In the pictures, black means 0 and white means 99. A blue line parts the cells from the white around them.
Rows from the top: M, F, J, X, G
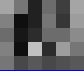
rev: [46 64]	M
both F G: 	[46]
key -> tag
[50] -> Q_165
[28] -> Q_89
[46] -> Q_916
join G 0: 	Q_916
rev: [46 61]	X
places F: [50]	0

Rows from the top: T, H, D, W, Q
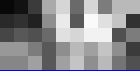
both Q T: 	[72]
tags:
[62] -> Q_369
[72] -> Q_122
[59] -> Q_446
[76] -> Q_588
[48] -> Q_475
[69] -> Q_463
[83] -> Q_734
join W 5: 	Q_122
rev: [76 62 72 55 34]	W
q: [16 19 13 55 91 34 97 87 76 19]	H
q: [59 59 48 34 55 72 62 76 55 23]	W

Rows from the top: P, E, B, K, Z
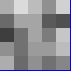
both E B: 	[64]
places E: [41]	0
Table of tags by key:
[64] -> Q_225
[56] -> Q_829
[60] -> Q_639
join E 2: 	Q_225

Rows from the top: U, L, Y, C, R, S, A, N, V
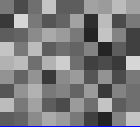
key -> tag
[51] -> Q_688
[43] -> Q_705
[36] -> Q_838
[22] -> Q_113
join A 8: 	Q_688
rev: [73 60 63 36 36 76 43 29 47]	U
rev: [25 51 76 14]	Y

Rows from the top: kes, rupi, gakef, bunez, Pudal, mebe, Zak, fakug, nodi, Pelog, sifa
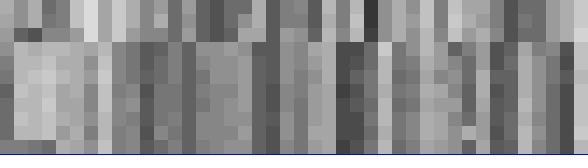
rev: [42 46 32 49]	rupi
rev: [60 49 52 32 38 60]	Zak
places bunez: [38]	11 13 32 36
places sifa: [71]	27 37 41

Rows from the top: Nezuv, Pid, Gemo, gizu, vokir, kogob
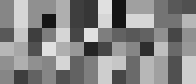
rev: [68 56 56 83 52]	Nezuv
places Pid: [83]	1 7 9 10
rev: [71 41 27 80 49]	kogob

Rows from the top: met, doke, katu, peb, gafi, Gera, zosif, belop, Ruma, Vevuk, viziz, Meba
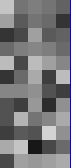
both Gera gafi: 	[73]
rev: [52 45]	Ruma

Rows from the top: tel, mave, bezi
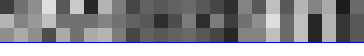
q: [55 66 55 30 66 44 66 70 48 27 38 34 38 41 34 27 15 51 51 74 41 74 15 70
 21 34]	bezi
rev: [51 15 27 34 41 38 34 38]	bezi
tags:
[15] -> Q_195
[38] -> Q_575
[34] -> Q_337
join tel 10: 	Q_575
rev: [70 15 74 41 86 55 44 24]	mave
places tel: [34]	4 11 14 18 20
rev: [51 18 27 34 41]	tel

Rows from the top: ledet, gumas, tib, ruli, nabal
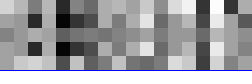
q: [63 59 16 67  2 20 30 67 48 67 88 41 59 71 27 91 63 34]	gumas
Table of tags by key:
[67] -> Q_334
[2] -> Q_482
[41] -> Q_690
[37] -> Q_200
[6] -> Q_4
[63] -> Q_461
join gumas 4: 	Q_482

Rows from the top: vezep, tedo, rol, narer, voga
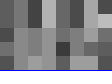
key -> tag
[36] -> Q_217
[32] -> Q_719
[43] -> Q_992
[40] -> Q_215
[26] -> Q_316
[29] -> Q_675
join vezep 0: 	Q_217
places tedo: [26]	2
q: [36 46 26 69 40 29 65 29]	vezep
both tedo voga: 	[36]

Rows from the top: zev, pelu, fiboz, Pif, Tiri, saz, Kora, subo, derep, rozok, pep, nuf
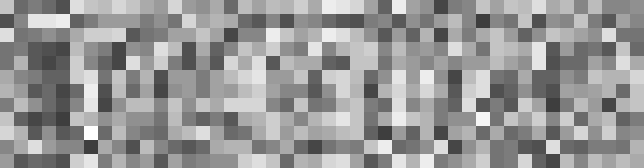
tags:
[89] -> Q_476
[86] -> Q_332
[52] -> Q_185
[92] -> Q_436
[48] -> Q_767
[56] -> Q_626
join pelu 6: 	Q_767
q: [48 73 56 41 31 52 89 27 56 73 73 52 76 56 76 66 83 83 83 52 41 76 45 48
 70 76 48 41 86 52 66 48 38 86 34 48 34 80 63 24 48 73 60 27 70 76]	subo
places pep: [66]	1 7 15 20
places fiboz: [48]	2 4 11 33
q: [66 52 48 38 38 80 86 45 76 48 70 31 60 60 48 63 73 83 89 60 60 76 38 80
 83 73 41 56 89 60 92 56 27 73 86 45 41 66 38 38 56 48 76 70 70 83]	saz

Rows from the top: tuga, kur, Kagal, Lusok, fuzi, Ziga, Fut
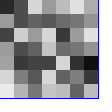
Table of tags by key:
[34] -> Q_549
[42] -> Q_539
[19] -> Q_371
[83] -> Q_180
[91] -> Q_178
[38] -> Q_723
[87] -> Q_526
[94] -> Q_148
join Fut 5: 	Q_723
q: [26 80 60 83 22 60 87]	Kagal
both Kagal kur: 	[60]
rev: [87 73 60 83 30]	tuga

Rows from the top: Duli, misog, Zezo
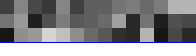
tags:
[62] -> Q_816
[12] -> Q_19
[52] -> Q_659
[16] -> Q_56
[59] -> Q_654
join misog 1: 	Q_654
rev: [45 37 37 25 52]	Duli
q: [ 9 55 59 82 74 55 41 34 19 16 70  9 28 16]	Zezo

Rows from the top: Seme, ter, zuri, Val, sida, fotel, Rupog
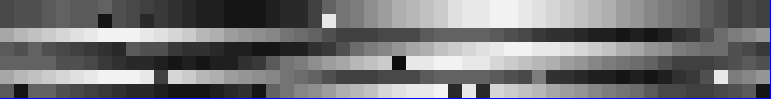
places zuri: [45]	20
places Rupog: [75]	26 37
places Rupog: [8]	1 12 13 14 18 54
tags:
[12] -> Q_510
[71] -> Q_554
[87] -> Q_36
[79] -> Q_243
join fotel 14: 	Q_554
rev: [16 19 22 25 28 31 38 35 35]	Seme

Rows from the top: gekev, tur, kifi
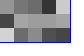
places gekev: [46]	1
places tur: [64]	1 4
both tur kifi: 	[27]
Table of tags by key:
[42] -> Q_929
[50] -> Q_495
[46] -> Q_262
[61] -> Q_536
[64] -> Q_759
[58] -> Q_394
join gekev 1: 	Q_262

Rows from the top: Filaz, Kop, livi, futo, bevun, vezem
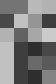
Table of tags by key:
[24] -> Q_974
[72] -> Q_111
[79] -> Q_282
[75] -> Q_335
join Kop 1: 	Q_335
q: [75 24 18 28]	futo

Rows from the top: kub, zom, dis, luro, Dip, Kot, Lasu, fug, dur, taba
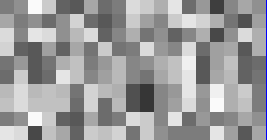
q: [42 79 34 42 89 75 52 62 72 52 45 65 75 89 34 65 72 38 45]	Kot
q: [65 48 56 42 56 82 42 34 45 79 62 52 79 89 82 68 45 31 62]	zom
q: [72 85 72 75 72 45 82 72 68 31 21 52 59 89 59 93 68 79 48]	Lasu
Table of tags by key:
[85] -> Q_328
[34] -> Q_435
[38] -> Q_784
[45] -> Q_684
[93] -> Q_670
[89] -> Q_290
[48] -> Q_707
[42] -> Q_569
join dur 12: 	Q_290

